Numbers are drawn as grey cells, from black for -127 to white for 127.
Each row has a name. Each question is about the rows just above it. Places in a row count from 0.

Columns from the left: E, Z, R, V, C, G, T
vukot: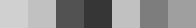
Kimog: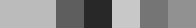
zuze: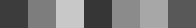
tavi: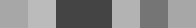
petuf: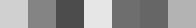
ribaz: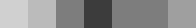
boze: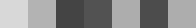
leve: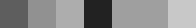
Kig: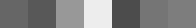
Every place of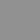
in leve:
1
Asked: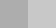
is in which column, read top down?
T
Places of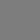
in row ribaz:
2 4 5
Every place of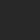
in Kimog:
3
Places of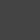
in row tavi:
2 3

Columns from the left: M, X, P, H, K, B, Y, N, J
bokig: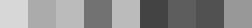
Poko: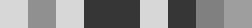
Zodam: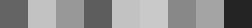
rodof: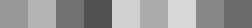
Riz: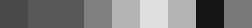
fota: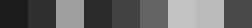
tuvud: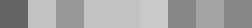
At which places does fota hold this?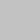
6
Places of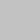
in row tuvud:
1 3 4
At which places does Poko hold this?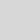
0 2 5

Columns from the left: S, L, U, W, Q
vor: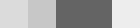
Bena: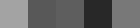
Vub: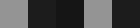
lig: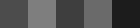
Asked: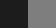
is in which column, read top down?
L
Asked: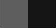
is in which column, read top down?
U
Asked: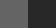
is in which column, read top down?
W
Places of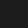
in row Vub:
1 4
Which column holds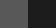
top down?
L
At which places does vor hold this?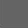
2 3

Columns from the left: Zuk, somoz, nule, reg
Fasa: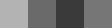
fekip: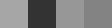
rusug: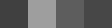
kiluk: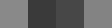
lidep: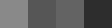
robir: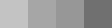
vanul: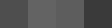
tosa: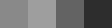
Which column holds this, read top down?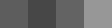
nule
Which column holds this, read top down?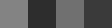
reg

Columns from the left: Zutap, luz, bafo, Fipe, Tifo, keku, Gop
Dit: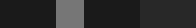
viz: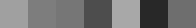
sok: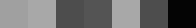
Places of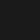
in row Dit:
0 1 3 4
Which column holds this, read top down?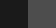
Fipe
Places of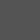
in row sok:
3
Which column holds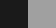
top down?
Zutap
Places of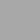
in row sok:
1 4

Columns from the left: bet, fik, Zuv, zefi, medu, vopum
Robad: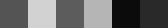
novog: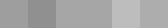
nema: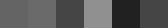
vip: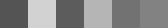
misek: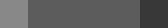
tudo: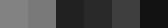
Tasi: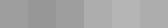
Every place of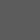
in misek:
1 2 3 4
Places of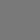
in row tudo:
1
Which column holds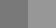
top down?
fik

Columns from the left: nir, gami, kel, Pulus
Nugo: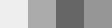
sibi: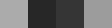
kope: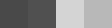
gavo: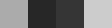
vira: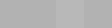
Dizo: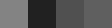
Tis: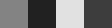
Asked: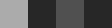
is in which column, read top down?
gami
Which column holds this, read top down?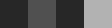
gami
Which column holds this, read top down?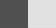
kel
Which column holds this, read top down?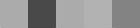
nir
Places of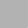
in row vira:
0 1 3

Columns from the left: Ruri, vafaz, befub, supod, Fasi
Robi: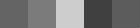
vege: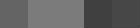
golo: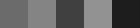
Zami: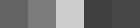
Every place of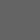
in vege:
0
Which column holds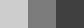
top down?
befub
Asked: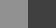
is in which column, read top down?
supod
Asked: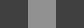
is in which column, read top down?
supod

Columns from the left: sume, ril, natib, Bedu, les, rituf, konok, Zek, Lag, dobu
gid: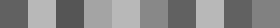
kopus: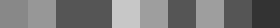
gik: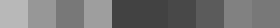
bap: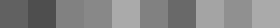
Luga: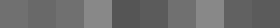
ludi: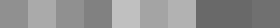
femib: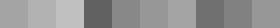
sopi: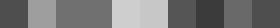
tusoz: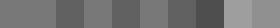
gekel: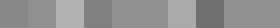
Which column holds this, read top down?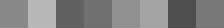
sume
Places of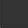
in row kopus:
9
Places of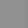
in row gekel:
1 4 5 8 9
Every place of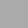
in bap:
4 9
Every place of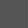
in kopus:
2 3 6 8
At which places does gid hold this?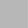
1 4 7

